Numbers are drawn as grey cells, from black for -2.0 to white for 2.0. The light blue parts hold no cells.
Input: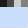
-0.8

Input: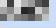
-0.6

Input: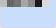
0.2

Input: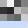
-0.2

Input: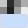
-1.5

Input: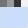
0.4

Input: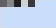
-1.5
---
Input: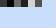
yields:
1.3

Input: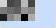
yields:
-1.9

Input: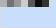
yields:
-1.8

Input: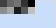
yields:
-0.6

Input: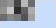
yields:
-0.7

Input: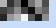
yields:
-1.6

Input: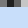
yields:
-0.5
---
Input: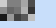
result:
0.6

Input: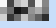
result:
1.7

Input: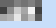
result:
0.0

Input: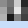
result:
1.2

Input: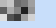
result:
-0.1

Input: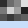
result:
0.1

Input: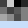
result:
-2.0

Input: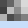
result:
0.6
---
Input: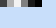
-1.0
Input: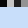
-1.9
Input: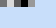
-0.2
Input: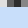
1.5
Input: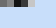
-0.3
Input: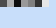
-0.8
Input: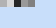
0.8
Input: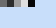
-0.3
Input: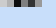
1.2
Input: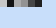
1.1
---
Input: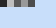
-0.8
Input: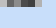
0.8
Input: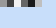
1.0
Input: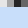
-0.4
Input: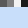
-1.6
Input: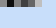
1.0
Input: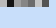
-0.7
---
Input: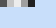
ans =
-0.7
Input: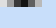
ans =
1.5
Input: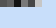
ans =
-0.7
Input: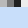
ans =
0.9
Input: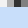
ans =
1.8
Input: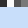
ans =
-1.3
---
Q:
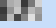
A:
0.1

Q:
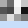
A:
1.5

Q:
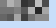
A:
-0.2

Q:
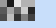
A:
-1.2

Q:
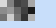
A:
-0.2

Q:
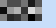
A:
-0.4
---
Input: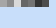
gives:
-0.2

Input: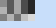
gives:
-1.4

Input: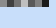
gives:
-0.6

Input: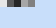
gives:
0.0

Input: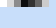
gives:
-1.2

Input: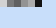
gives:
0.7
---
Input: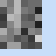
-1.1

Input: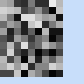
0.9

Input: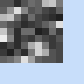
0.9

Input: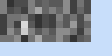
-1.0

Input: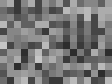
-0.1
